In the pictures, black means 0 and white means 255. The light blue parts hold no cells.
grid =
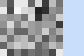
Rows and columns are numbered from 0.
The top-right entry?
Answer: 116
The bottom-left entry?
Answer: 233
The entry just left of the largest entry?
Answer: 74
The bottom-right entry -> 233
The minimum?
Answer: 33
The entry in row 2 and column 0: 159
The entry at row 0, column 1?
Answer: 87
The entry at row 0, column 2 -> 233
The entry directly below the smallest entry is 47
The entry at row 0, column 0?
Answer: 173
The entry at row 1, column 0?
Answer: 233
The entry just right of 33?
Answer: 47
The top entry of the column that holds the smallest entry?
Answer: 217
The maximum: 246
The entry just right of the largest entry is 217

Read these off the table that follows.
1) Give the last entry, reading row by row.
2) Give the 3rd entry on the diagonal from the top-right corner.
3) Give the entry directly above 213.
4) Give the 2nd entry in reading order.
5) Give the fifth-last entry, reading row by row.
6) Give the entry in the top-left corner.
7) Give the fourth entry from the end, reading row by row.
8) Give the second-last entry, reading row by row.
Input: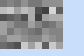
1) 160
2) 160
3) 144
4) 132
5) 160
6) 120
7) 201
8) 201

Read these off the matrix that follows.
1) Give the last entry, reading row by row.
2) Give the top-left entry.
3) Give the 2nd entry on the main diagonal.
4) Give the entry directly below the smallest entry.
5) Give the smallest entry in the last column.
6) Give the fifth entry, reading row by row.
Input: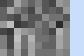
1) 126
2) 71
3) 165
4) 178
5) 86
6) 99

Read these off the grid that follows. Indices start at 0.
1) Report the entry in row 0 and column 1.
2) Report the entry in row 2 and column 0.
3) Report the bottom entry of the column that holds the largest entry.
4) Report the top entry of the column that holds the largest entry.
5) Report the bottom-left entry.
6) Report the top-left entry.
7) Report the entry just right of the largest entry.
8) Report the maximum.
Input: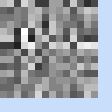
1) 201
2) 119
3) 103
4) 214
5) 132
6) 186
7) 72
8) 255

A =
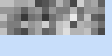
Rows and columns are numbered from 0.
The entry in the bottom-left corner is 192
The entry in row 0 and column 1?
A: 192
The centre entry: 112
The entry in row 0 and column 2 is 166
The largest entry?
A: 234
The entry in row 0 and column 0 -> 192
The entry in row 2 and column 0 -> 192
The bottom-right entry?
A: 72
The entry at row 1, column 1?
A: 150
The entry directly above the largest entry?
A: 179
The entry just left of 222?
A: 192
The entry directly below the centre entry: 125

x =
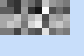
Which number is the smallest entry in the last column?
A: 78
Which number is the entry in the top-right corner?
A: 121
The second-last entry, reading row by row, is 137
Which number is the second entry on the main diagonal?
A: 93
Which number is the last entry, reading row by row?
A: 121
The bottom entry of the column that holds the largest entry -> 225
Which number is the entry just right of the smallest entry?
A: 251
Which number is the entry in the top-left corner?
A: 137
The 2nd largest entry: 237
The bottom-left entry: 121
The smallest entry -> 20
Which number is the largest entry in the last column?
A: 182
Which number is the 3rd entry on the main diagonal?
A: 198
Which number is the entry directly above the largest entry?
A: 198
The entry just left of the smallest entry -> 50
